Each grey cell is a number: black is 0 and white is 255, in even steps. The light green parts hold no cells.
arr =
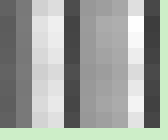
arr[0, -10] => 98
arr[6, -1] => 65
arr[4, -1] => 74
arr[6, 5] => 154
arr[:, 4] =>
[77, 68, 69, 71, 79, 73, 70, 75]
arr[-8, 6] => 158
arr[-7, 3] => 239
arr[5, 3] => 227
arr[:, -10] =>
[98, 92, 93, 95, 99, 96, 94, 97]
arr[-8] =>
[98, 121, 209, 221, 77, 152, 158, 167, 223, 72]
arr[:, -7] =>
[221, 239, 236, 230, 218, 227, 233, 224]
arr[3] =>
[95, 120, 216, 230, 71, 154, 163, 169, 237, 67]
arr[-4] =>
[99, 122, 207, 218, 79, 151, 157, 166, 219, 74]
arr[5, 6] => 161
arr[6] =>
[94, 121, 218, 233, 70, 154, 165, 171, 243, 65]
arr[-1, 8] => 227
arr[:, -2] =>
[223, 254, 248, 237, 219, 232, 243, 227]
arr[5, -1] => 69
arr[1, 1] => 122
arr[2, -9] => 121

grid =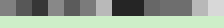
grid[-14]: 128
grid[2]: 54
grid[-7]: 37
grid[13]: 216

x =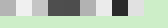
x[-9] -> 180
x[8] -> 225
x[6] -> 235
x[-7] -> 197

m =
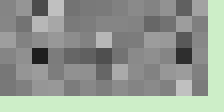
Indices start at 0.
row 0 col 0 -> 133
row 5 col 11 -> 192
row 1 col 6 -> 133
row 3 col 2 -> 30
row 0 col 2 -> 75
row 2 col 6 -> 183
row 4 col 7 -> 170
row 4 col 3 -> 125
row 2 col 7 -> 123
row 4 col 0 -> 119
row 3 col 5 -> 96
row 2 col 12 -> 135
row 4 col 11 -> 156
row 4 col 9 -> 130
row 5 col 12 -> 123
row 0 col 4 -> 115
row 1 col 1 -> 115
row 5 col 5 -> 136
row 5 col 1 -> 128
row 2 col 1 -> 130
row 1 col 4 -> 122

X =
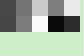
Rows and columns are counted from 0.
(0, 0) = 72
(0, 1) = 116
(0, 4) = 232
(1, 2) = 251

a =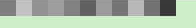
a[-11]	126
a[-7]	129
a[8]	184
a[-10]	194

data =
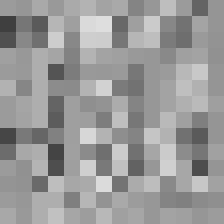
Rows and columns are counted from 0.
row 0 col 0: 155
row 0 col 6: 163
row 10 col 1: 145
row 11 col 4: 167
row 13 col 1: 153
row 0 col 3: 153
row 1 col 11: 114
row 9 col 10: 203
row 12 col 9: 151
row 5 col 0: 178
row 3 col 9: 151
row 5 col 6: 210
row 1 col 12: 164
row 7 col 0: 155
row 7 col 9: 151
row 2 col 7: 118
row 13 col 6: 184
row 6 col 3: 100
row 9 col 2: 174
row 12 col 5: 182
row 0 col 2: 169
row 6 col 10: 163
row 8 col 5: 215
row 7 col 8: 119
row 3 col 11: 160
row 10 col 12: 77
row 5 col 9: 151
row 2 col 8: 182
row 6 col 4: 159
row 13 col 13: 156
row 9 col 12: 118
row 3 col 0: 160
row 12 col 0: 155
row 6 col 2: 174
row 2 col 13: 147
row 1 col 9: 203
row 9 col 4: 160
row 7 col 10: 185

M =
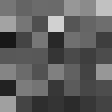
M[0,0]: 118
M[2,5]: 103
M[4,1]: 107
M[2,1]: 68
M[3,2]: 87
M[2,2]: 119
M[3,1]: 89
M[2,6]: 62
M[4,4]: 97
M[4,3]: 128
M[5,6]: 77
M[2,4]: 112
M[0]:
[118, 99, 107, 105, 150, 138, 192]
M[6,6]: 66
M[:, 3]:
[105, 209, 40, 53, 128, 54, 52]
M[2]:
[23, 68, 119, 40, 112, 103, 62]

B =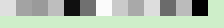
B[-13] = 222
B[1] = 162
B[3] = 189

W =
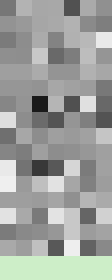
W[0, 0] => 119
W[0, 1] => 179
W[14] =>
[123, 137, 141, 151, 200, 156, 163]
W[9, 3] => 141
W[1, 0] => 147
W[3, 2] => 200
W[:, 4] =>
[81, 178, 177, 125, 148, 161, 80, 149, 154, 144, 214, 166, 144, 200, 200, 238]
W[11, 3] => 226
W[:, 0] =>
[119, 147, 123, 143, 159, 150, 134, 222, 111, 133, 233, 239, 159, 226, 123, 169]
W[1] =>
[147, 153, 166, 169, 178, 138, 126]
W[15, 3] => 88
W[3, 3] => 105
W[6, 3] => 181
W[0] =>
[119, 179, 167, 168, 81, 170, 144]
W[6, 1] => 148
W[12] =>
[159, 158, 155, 165, 144, 181, 170]
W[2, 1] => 141
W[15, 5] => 99
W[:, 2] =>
[167, 166, 171, 200, 171, 147, 26, 107, 141, 159, 56, 191, 155, 122, 141, 192]
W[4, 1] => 159
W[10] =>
[233, 115, 56, 88, 214, 123, 161]
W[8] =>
[111, 167, 141, 159, 154, 161, 197]
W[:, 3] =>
[168, 169, 131, 105, 148, 167, 181, 84, 159, 141, 88, 226, 165, 227, 151, 88]
